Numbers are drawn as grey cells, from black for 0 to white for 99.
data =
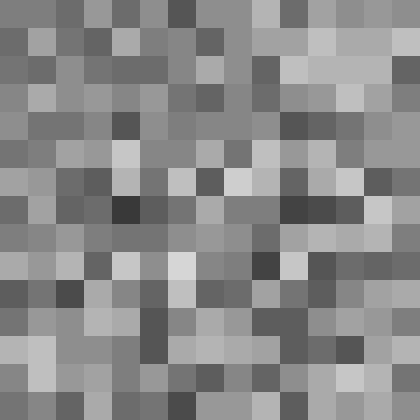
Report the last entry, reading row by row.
55
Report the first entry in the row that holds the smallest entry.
42
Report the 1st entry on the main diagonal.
49
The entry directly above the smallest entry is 70
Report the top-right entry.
55
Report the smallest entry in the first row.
33
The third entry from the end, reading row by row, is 59
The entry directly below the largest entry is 74
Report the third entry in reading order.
42
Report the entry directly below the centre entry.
59
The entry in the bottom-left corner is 45
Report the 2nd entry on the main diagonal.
63
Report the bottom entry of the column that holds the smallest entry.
42
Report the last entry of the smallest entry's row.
63
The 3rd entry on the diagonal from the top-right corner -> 70
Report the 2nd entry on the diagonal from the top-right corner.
66
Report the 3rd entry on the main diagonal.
55
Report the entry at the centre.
66
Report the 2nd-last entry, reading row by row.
66
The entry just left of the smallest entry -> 42
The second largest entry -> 80
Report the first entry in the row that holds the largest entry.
66
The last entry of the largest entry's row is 42
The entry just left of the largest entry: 55
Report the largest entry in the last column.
74
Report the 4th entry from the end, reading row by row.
66
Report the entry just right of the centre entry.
49
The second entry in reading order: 49
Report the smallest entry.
22
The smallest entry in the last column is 39

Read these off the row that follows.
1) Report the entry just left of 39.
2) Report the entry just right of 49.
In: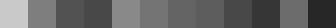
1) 45
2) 32

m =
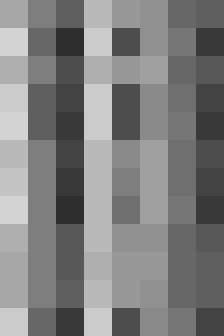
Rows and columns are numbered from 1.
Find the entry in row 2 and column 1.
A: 82
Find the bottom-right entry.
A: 26
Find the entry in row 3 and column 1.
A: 68
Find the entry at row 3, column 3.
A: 30
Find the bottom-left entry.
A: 79
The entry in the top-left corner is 65
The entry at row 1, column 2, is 49
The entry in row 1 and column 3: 37
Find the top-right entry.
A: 37
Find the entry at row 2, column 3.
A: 18
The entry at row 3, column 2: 49

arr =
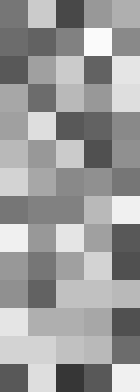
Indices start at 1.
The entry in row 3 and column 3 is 79
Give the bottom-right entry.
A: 93
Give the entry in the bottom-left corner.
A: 34
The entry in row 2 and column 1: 42
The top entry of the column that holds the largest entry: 59
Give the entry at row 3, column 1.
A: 34
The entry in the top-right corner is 68
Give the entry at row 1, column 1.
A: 46
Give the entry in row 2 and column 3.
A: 50
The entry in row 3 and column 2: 62
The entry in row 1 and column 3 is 28
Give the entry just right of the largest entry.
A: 53
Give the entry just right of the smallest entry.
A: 34
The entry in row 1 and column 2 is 79
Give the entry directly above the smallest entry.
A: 75
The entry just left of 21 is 86

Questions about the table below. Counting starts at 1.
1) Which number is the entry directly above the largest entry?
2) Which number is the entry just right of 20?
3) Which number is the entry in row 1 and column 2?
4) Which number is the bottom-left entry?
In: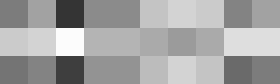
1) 20
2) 54
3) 63
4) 45

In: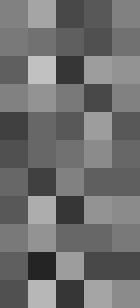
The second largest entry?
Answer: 71
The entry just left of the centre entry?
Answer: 40
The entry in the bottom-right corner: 54
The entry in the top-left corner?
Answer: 50
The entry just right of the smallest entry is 61
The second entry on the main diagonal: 44
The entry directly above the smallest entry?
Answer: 57
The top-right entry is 50
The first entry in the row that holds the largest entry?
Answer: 37
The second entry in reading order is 64
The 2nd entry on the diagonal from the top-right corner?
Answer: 31
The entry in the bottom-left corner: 31
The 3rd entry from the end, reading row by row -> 21
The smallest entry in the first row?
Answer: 28
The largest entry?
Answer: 75
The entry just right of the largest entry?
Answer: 21

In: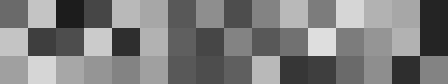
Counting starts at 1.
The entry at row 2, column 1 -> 76
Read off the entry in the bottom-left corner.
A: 62
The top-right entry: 14
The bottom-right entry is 51
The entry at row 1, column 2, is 76
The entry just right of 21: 24
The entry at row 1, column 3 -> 11
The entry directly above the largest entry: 48
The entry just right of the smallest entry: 27
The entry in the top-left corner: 41
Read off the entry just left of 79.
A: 30

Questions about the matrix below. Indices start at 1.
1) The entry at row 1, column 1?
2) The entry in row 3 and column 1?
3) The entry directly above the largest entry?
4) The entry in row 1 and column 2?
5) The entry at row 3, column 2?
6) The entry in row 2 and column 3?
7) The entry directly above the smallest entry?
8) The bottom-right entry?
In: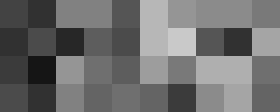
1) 26
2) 23
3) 58
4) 19
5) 8
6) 15
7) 29
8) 39
